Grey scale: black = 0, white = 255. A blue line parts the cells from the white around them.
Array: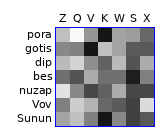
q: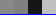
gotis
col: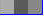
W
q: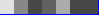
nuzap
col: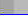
W
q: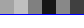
Sunun
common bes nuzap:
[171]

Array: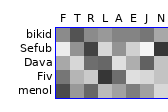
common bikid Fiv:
[118]
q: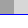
menol
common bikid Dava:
[168]
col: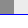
F
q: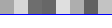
Dava
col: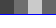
R

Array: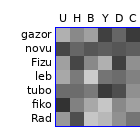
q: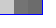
leb
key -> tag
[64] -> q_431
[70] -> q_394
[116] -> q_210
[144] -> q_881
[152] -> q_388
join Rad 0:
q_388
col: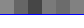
H

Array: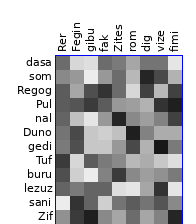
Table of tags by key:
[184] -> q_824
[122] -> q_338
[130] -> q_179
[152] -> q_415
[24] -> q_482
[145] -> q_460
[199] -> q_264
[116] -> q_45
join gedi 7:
q_482
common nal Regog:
[65]
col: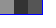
vize
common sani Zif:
[137]
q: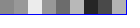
som

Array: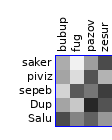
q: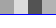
piviz
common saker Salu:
[75]
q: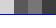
sepeb

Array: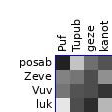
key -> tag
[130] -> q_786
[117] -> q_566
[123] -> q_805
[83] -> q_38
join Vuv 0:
q_566
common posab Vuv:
[83]
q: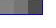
Zeve
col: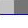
Tupub
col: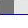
Puf

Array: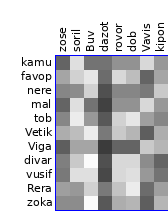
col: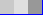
soril
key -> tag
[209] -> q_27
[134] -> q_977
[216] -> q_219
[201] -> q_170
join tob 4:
q_27
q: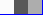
zoka
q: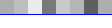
Vetik
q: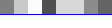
divar
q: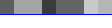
Viga
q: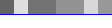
kamu

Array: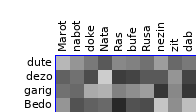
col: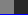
Ras
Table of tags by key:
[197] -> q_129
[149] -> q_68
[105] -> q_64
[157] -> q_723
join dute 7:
q_723
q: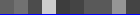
dezo

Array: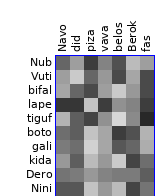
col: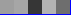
Navo
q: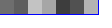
boto
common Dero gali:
[123]
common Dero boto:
[94]
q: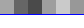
bifal

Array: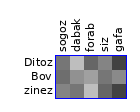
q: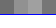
Bov
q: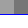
Bov
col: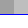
forab
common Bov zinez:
[118]
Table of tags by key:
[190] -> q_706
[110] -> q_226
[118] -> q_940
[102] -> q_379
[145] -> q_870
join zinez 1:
q_940
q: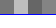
Ditoz
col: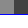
gafa

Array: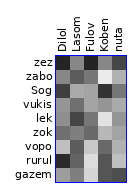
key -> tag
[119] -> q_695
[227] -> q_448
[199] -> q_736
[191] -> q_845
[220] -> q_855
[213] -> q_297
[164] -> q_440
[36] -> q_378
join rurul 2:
q_855
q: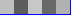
vopo
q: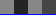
zez
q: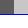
vopo
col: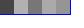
nuta
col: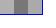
nuta
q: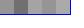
vukis

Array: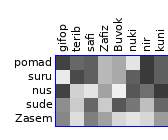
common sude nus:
[87]
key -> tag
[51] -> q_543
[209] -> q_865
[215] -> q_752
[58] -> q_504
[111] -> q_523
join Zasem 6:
q_752
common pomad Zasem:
[228]
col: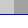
Zafiz
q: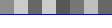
sude
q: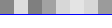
Zasem

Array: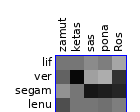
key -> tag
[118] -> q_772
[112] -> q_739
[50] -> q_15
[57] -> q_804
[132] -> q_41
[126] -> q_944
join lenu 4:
q_944
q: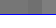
lenu
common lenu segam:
[118]
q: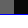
ver
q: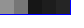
segam
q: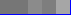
lif

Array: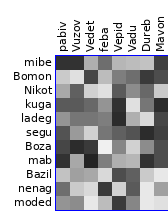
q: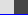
Bomon
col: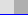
Vadu
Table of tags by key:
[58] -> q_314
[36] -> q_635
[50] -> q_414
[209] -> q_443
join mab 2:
q_635
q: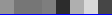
ladeg
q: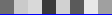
nenag
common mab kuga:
[50]
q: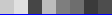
Bomon

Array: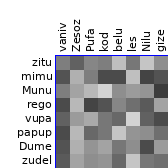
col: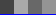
Pufa
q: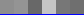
zudel
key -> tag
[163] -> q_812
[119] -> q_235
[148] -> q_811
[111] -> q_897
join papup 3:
q_235
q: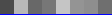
papup
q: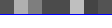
mimu
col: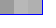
Zesoz

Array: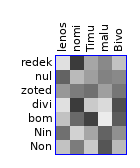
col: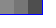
Bivo
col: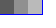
Bivo
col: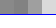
malu
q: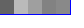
nul
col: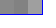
malu
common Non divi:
[202]
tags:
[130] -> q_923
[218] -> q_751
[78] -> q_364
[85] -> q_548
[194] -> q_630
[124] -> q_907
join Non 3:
q_548

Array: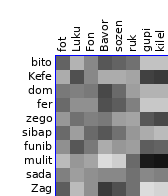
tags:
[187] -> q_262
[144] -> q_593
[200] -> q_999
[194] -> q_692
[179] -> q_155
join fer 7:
q_999
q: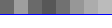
sibap
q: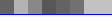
bito
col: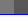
Bavor
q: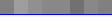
sada

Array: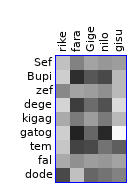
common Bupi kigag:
[185]
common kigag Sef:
[157]
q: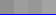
fal
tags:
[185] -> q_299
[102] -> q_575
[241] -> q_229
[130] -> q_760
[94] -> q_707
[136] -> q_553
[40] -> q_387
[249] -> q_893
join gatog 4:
q_893
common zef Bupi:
[185]
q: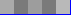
kigag

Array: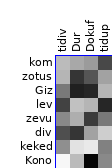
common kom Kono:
[187]
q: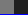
Giz
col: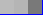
tidiv
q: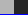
lev

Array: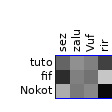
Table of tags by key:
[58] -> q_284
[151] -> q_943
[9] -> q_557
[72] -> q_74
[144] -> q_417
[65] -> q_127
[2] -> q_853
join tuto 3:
q_127
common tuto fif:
[128]

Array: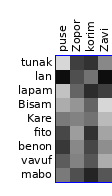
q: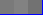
Kare
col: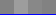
Zopor
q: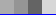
Bisam
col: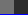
korim

